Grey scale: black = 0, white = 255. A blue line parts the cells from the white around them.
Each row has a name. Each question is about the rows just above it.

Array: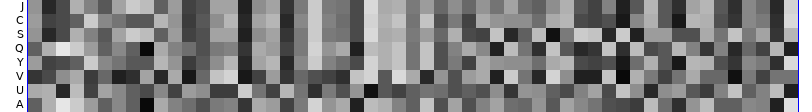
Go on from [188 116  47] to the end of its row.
[195  88  40  53 195  47 188  74  88 182 130  53 130  40 104  66 182  32]
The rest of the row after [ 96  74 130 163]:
[ 74 195 142  40 142 156  88  60 130 195  96 130 188  32]

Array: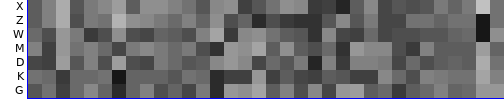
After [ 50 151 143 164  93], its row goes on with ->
[143  93  78 106  50 151 136 136  78  58 129  93  93  93 157 100]
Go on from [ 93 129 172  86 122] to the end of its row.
[136 157  93 143 143 129 114  86 136 143  64  86 114 143 136  58  64  37
  93 136  70  86  78  86 122 100 122 193 114]
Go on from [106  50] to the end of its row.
[151 136 136  78  58 129  93  93  93 157 100]
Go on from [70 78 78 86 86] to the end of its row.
[100 106  23 143]
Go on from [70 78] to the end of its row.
[ 78  86  86 100 106  23 143]
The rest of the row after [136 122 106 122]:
[ 78  50 151 143 164  93 143  93  78 106  50 151 136 136  78  58 129  93
  93  93 157 100]

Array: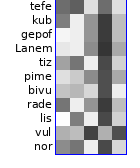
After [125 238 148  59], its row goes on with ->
[189]
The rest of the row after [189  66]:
[176  79]
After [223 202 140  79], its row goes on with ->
[169]
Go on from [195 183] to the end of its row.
[215  79 238]
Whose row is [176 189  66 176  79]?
vul
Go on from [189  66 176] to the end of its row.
[79]

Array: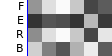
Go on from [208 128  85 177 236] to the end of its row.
[92]
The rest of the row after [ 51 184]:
[57]
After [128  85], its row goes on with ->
[177 236  92]
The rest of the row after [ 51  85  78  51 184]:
[57]
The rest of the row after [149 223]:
[250 200  70  92]
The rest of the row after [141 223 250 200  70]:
[230]

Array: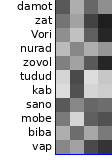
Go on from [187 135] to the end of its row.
[174 149]
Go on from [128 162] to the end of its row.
[89 38]

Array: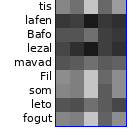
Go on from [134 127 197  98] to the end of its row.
[141]
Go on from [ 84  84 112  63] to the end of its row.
[55]
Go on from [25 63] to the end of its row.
[47]
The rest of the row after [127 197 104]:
[141]
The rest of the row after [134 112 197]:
[104 155]

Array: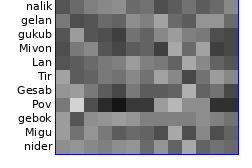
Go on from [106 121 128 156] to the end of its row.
[128 121  99 168 136  99  85]
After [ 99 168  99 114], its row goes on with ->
[106]

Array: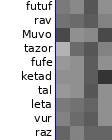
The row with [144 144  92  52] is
ketad
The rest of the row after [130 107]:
[ 92 144]
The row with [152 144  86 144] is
tal
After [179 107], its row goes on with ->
[ 86 130]
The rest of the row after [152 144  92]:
[144]
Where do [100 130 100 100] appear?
raz
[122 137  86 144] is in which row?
futuf

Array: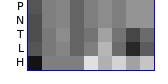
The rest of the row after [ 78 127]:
[133 100 127 140 127 148 148]
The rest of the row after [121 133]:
[100 127 182 107  40  92]
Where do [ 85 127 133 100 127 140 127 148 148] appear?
P
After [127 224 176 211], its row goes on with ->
[162 197]
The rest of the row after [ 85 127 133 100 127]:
[140 127 148 148]
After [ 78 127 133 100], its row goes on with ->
[127 140 127 148 148]
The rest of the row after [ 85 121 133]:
[100 127 182 107  40  92]

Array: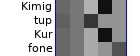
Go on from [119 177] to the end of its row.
[ 17 147]
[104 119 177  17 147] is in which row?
Kimig
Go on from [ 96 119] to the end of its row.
[ 54 147 147]
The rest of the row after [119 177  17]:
[147]

